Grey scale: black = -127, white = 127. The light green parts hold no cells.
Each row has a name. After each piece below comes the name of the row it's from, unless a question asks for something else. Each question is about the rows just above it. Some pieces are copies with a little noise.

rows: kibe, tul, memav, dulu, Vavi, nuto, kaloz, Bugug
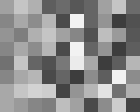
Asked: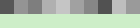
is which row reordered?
memav
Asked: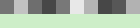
Vavi
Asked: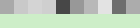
kaloz
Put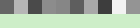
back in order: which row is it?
dulu
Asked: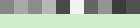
tul

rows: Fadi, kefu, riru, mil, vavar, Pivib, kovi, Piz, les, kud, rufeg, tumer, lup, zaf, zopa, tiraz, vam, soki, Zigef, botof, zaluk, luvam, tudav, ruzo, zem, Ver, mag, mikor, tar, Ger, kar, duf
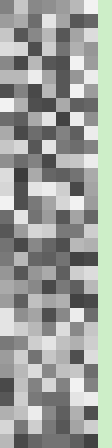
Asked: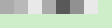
Pivib
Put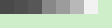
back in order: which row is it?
vavar
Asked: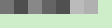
soki
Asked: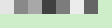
tudav
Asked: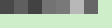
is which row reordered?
Zigef
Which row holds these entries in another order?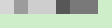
vam
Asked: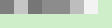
Fadi

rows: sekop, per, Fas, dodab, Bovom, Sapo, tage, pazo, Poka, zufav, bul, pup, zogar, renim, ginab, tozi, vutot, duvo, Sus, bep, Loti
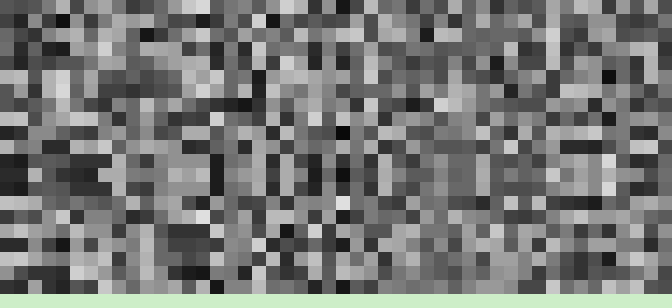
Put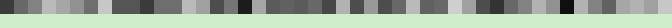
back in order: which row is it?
Sapo
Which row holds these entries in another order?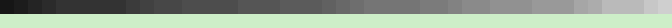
bep

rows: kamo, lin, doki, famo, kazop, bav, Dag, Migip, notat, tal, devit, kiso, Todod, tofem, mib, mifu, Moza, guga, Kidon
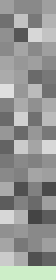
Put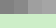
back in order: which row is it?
Todod
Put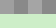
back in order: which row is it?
famo
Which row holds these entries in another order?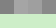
Todod
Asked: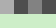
tofem
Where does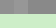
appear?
Moza
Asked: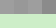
kazop
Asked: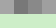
guga

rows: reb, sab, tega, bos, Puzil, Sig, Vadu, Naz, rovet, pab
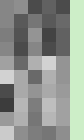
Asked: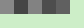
bos
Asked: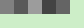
tega
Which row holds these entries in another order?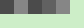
bos
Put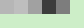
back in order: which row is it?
Naz
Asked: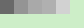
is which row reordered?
Sig

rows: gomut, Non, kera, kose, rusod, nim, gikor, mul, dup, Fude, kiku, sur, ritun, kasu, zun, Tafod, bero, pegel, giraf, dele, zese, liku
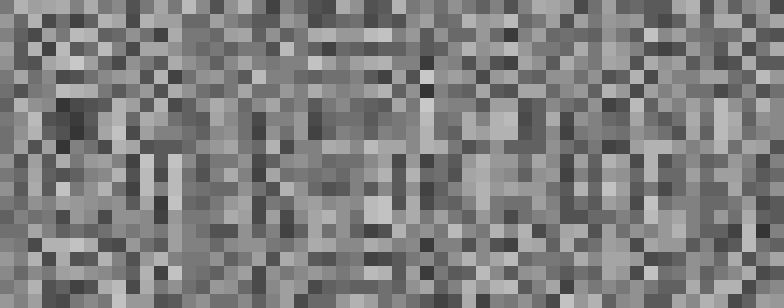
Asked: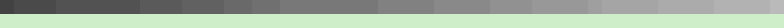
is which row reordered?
giraf
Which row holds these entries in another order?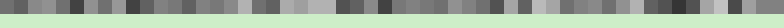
Fude
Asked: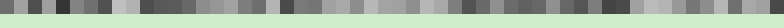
kiku
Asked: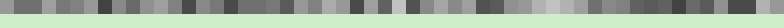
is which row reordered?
sur

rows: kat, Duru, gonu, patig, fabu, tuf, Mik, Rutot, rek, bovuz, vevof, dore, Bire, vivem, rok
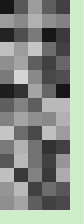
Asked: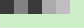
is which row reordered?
Bire
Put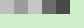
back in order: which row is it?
bovuz
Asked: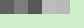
Rutot
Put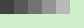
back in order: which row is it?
dore
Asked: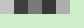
Bire
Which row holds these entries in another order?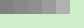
Duru

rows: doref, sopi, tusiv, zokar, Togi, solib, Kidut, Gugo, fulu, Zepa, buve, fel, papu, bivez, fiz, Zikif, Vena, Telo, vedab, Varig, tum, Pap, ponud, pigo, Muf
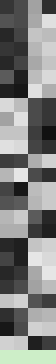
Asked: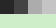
Togi
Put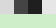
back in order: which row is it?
vedab

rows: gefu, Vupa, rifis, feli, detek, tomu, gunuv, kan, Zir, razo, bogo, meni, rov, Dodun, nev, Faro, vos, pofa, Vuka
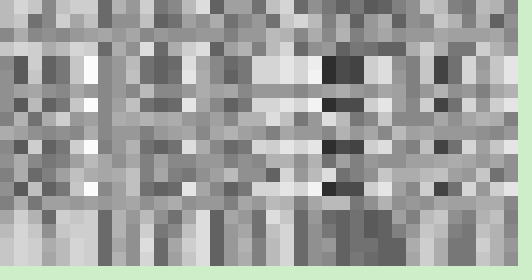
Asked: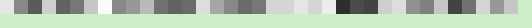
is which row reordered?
detek
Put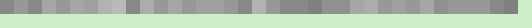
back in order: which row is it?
razo
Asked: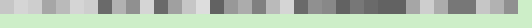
Vuka
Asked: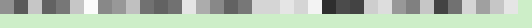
tomu
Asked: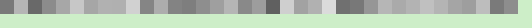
rov
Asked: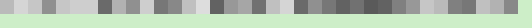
vos

